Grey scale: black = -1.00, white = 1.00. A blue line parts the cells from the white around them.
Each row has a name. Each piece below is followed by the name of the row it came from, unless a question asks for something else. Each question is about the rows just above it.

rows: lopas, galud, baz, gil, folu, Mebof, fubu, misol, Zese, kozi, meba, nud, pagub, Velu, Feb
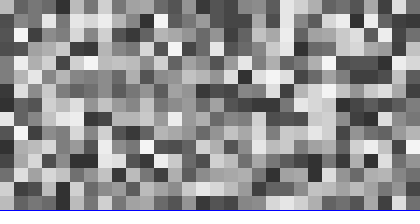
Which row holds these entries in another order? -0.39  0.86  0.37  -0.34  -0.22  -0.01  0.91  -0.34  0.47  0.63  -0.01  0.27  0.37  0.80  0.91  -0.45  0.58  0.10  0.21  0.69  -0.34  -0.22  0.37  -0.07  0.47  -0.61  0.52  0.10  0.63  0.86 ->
meba
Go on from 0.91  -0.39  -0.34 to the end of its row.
-0.34  -0.61  0.86  0.69

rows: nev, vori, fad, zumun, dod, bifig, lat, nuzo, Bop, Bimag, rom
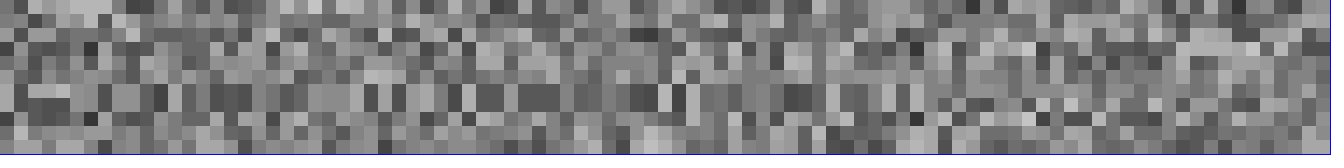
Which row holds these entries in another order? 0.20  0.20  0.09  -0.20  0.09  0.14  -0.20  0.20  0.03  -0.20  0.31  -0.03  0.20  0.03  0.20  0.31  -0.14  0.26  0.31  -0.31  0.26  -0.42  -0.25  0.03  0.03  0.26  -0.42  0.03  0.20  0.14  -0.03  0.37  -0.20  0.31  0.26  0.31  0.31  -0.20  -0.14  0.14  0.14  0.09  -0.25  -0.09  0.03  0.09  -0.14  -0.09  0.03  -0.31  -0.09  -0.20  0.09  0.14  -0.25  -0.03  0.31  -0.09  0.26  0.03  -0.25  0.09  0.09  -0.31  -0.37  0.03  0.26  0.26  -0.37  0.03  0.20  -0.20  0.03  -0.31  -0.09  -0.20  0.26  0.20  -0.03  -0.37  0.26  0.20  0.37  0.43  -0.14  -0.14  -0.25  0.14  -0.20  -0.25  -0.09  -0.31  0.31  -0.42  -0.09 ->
dod
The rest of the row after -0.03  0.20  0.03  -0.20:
0.20  0.14  0.03  0.09  0.26  -0.31  -0.20  -0.03  -0.25  0.09  0.43  0.37  0.26  -0.20  0.09  -0.25  -0.09  -0.25  -0.09  0.03  -0.09  0.09  0.03  0.31  -0.03  -0.09  -0.25  0.03  0.31  -0.03  0.09  -0.25  0.43  -0.25  0.26  0.20  0.09  -0.03  -0.03  0.03  0.14  0.26  -0.09  0.14  0.09  0.14  0.14  0.20  0.09  0.20  0.03  0.14  -0.20  0.14  0.03  0.03  -0.14  0.09  -0.14  0.26  -0.20  -0.03  -0.25  0.03  -0.09  -0.03  -0.03  0.09  0.26  -0.09  0.03  0.37  0.20  -0.03  0.26  -0.14  0.03  0.03  -0.20
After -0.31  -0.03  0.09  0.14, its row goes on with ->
-0.47  -0.09  0.03  0.09  -0.03  0.09  0.09  -0.03  -0.14  -0.37  -0.14  -0.37  -0.09  0.03  0.20  0.37  -0.14  -0.42  0.31  0.49  0.37  0.14  -0.20  -0.09  -0.20  0.26  0.03  -0.03  0.26  0.20  -0.25  0.26  -0.37  -0.42  -0.14  -0.42  -0.25  0.31  0.43  0.31  -0.37  0.37  0.20  -0.20  -0.31  -0.14  -0.20  -0.09  0.20  0.09  0.31  -0.14  -0.20  -0.14  0.09  -0.03  -0.20  -0.37  -0.31  -0.03  -0.37  0.03  -0.03  -0.25  -0.03  0.03  0.31  0.31
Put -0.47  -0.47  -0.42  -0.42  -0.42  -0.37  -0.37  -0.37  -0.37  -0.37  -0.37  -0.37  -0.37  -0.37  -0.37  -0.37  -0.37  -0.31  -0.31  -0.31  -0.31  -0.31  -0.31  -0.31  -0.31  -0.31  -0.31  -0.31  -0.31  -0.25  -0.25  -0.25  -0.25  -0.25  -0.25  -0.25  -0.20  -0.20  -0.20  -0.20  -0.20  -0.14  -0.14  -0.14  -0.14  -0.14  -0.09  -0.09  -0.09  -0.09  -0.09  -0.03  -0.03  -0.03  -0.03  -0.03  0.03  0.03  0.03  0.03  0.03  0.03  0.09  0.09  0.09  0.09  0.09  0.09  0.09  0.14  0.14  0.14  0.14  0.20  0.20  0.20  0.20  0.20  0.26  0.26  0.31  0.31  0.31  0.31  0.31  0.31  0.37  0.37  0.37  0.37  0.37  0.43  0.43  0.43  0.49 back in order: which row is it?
nuzo
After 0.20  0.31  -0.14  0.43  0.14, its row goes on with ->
-0.25  0.37  0.31  0.26  -0.37  -0.37  0.20  0.20  0.37  -0.31  -0.03
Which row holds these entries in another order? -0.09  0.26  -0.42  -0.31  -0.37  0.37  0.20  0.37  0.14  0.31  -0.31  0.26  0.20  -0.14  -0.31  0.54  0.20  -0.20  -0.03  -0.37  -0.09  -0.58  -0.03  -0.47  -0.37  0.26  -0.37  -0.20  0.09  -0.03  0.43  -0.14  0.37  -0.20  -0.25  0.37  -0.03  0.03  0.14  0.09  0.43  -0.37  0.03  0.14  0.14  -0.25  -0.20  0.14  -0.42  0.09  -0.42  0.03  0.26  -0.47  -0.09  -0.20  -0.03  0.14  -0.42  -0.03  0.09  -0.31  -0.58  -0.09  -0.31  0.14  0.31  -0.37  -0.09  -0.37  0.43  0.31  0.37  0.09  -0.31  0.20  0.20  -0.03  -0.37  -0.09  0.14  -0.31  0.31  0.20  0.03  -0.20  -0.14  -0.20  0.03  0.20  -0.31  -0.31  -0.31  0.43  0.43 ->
Bop
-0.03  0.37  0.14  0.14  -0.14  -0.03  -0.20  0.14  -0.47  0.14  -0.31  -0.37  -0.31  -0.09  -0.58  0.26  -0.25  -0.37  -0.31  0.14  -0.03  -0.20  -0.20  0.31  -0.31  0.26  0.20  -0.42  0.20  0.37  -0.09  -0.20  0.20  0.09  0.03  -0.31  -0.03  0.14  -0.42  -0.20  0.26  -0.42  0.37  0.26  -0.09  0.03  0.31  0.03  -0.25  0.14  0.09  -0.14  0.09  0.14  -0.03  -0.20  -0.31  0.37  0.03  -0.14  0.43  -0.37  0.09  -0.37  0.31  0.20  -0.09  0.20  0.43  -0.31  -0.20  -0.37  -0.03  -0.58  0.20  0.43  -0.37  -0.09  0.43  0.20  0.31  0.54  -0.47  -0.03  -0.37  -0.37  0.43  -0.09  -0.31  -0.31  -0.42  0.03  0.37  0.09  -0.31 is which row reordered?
Bop

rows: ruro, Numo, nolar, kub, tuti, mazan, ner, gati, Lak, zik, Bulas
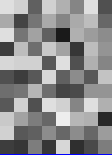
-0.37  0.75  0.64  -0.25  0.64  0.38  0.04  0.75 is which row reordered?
ruro
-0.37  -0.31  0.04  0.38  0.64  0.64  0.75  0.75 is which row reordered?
gati

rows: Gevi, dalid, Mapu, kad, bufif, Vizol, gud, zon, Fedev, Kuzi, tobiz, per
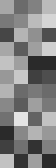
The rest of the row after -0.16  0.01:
0.47
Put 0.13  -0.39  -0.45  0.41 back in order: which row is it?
Mapu
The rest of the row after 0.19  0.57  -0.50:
-0.39
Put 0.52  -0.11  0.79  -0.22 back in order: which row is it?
Fedev
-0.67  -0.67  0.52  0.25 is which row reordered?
bufif
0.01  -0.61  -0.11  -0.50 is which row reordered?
tobiz

